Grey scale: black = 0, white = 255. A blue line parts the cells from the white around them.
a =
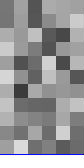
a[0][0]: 118
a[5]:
[213, 145, 97, 192, 154, 86]
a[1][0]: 117
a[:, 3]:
[171, 139, 89, 83, 209, 192, 145, 101, 123, 108, 128]
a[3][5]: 161
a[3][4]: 152
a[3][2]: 124
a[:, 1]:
[161, 157, 153, 155, 81, 145, 59, 108, 141, 113, 218]
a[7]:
[195, 108, 102, 101, 173, 194]
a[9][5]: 110
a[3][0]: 203
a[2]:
[173, 153, 192, 89, 72, 178]
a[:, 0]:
[118, 117, 173, 203, 159, 213, 173, 195, 178, 136, 159]

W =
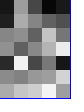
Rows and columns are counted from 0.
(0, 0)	22
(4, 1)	241
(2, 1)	143
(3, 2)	136
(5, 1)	130
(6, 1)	197
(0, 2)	71
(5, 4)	211
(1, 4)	80
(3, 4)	236

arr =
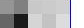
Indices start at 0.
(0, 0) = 149
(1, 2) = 213
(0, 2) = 200

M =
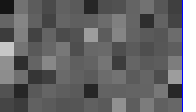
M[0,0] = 21
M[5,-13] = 141
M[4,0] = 144
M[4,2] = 100
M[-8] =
[21, 114, 92, 74, 97, 90, 38, 78, 81, 100, 114, 87, 63]
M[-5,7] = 106
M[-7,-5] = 128
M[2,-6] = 92
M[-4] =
[144, 46, 100, 136, 110, 95, 99, 117, 60, 101, 90, 93, 125]
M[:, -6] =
[78, 108, 92, 106, 117, 108, 99, 90]
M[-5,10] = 78
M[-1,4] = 84
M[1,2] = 97
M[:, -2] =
[87, 99, 86, 87, 93, 77, 120, 96]
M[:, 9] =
[100, 101, 99, 91, 101, 91, 100, 93]
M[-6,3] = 100
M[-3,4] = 106
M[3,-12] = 116
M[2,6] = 157
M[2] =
[60, 129, 66, 100, 75, 82, 157, 92, 133, 99, 90, 86, 108]
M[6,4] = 94
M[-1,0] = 69

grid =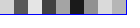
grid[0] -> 212
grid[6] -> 145
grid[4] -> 164

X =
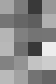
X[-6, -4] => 166
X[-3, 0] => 184
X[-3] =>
[184, 111, 56, 237]
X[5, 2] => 115
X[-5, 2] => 94
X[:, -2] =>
[57, 94, 116, 56, 195, 115]
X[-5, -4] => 117
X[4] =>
[130, 147, 195, 205]

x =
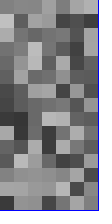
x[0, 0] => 129
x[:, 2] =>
[134, 162, 103, 188, 184, 106, 160, 105, 105, 108, 172, 156, 147, 153, 144]
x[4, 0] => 105
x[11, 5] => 77
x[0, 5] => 165
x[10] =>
[100, 84, 172, 60, 172, 120, 93]
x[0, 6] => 177
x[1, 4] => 69
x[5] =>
[96, 162, 106, 112, 144, 93, 91]
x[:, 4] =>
[125, 69, 120, 92, 170, 144, 68, 120, 178, 115, 172, 66, 134, 182, 117]
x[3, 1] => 125
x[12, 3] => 143
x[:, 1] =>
[135, 94, 116, 125, 148, 162, 93, 92, 54, 56, 84, 185, 144, 164, 147]
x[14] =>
[58, 147, 144, 70, 117, 165, 127]
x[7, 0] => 69
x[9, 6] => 114
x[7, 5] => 85
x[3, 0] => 114
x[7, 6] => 149
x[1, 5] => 79
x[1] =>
[192, 94, 162, 154, 69, 79, 62]
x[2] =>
[172, 116, 103, 115, 120, 83, 163]
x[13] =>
[165, 164, 153, 150, 182, 73, 135]
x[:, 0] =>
[129, 192, 172, 114, 105, 96, 73, 69, 58, 168, 100, 89, 130, 165, 58]
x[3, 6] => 164
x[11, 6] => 155
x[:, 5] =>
[165, 79, 83, 65, 71, 93, 151, 85, 99, 173, 120, 77, 165, 73, 165]

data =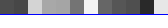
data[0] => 77
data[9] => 79
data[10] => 41
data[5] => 116

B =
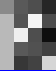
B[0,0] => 138
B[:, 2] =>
[78, 245, 78, 81, 66]
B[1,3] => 76

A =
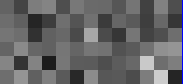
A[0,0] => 99
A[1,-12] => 96
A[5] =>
[110, 148, 96, 127, 90, 40, 140, 87, 89, 76, 125, 204, 37]
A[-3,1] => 138
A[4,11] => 110
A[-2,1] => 51
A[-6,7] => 105
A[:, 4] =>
[78, 111, 104, 118, 119, 90]
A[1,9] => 90
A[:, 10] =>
[65, 62, 67, 114, 201, 125]
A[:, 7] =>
[105, 59, 75, 114, 78, 87]
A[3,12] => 149
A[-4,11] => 79
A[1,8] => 102
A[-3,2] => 102
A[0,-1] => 78
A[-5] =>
[109, 96, 37, 61, 111, 84, 113, 59, 102, 90, 62, 104, 54]
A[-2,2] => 131
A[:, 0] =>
[99, 109, 117, 100, 133, 110]
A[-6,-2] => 129

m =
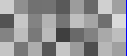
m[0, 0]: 205
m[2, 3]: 186
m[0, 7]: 208
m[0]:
[205, 143, 113, 114, 89, 156, 105, 208, 160]
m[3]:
[197, 119, 173, 87, 198, 155, 78, 183, 160]
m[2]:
[131, 189, 121, 186, 63, 105, 130, 169, 190]
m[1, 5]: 191
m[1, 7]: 111
